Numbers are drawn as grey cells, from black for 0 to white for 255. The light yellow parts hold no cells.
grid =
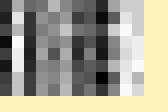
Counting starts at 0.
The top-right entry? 206
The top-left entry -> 52
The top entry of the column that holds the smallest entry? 41
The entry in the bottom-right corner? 216
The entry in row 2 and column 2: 52
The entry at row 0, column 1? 172
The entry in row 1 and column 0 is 32
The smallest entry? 2
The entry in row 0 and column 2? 103
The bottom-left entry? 71
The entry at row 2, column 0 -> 71
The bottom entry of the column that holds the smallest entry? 52
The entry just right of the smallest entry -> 92
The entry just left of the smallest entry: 82
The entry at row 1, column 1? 227

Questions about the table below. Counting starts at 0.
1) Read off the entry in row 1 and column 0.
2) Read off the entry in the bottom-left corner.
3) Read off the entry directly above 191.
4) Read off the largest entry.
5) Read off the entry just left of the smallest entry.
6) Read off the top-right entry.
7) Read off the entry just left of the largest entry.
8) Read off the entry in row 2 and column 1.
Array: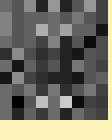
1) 130
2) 107
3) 57
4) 202
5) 107
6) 66
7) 107
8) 86

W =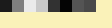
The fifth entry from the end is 200
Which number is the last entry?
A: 73
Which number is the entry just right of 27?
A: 127

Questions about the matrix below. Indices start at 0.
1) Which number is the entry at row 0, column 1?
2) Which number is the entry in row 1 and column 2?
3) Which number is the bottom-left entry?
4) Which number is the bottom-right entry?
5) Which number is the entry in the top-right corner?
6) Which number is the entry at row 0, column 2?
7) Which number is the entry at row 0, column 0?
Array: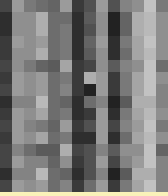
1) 155
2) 143
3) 69
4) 131
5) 121
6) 121
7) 69

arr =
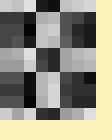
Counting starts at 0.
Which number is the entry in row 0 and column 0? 204
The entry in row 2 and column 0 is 70
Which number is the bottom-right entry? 223
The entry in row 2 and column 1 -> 70
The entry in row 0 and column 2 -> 223
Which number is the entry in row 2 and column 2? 4
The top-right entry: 213
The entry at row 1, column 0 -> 58
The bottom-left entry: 204
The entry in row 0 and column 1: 193
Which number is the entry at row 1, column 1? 58

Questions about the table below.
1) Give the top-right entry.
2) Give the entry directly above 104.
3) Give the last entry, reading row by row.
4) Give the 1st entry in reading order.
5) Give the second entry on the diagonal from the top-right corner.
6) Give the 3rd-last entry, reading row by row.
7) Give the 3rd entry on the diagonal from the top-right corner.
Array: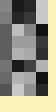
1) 201
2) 115
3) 38
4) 133
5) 56
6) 201
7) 189
